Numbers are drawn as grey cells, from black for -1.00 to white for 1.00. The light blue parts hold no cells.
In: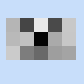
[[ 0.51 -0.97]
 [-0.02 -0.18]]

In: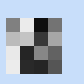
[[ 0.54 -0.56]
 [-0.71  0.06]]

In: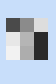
[[ 0.42 -0.67]
 [ 0.36 -0.67]]

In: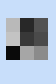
[[-0.56 -0.42]
 [ 0.30  0.09]]

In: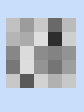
[[0.34 0.75]
 [0.72 0.10]]

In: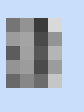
[[ 0.29 -0.42]
 [ 0.26 -0.32]]

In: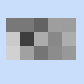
[[-0.51  0.35]
 [ 0.26 -0.08]]
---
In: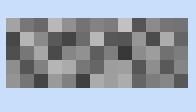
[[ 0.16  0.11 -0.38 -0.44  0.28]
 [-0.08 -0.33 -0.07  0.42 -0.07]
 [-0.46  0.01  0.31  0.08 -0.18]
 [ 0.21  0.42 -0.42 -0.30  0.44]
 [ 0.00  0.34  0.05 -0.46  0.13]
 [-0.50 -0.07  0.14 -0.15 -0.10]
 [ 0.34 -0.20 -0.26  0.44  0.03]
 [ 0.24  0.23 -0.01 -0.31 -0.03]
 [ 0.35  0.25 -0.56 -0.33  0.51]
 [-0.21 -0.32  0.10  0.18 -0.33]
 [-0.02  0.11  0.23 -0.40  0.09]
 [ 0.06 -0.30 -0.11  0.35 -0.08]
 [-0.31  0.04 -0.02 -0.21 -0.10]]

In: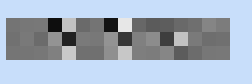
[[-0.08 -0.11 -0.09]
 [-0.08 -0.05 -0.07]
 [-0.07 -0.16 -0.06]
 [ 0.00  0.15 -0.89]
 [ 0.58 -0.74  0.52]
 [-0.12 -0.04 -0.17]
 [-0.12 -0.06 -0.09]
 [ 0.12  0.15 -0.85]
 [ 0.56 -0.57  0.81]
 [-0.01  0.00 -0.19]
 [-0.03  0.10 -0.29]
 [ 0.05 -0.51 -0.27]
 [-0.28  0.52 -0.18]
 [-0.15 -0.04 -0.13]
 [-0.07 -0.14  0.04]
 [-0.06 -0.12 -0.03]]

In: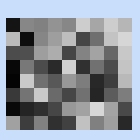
[[ 0.26 -0.93 -0.55 -0.97 -0.94 -0.40  0.46 -0.84]
 [-0.52 -0.72 -0.09  0.58 -0.06 -0.38 -0.90  0.06]
 [ 0.01 -0.63  0.58 -0.12 -0.40  0.24  0.05  0.01]
 [-0.62 -0.45 -0.17 -0.31 -0.67  0.36  0.24  0.15]
 [-0.49  0.19 -0.45  0.19  0.63 -0.46  0.49  0.06]
 [ 0.51  0.27 -0.11 -0.02 -0.62  0.03 -0.45  0.61]
 [ 0.00  0.69 -0.71 -0.69 -0.11  0.28 -0.13  0.30]
 [ 0.25  0.28 -0.28 -0.51 -0.40 -0.19  0.53  0.61]
 [-0.69 -0.43 -0.02  0.45  0.54  0.57  0.68  0.43]]

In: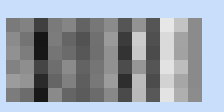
[[-0.03  0.22  0.02  0.14  0.09 -0.04]
 [-0.15  0.16  0.11 -0.02 -0.09  0.02]
 [-0.81 -0.67 -0.46 -0.82 -0.83 -0.50]
 [ 0.08 -0.21 -0.14 -0.08 -0.03 -0.04]
 [-0.21  0.00  0.09 -0.16 -0.21  0.04]
 [-0.29 -0.26 -0.22 -0.32 -0.36 -0.22]
 [-0.16 -0.06 -0.08 -0.13 -0.12 -0.07]
 [ 0.07  0.22  0.14  0.14  0.21  0.09]
 [-0.42 -0.64 -0.40 -0.60 -0.54 -0.33]
 [ 0.45  0.47  0.18  0.56  0.60  0.15]
 [-0.31 -0.40 -0.33 -0.41 -0.37 -0.33]
 [ 0.78  0.65  0.77  0.71  0.71  0.81]
 [ 0.37  0.30  0.48  0.27  0.28  0.53]
 [ 0.10  0.08  0.08  0.09  0.09  0.09]]

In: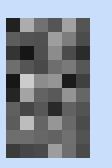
[[-0.54 -0.14 -0.28 -0.25 -0.71 -0.82 -0.14 -0.59 -0.27 -0.74]
 [-0.45 -0.14  0.48 -0.45  0.29  0.60 -0.33 -0.83 -0.35  0.35]
 [-0.42 -0.19 -0.21 -0.32 -0.22  0.10 -0.43 -0.38 -0.37 -0.11]
 [ 0.23 -0.23  0.18 -0.68 -0.30  0.17 -0.14  0.10  0.24 -0.33]
 [-0.14 -0.12 -0.18 -0.24  0.16 -0.79 -0.05 -0.41 -0.02  0.26]
 [-0.42 -0.35 -0.41 -0.35 -0.20 -0.50 -0.32 -0.66 -0.40 -0.34]]

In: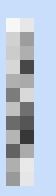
[[ 0.20  0.37 -0.23  0.42 -0.16  0.51 -0.03  0.38  0.69  0.60  0.64  0.94]
 [ 0.80  0.83  0.34 -0.57 -0.33 -0.12  0.70  0.33 -0.44  0.37  0.23  0.81]]
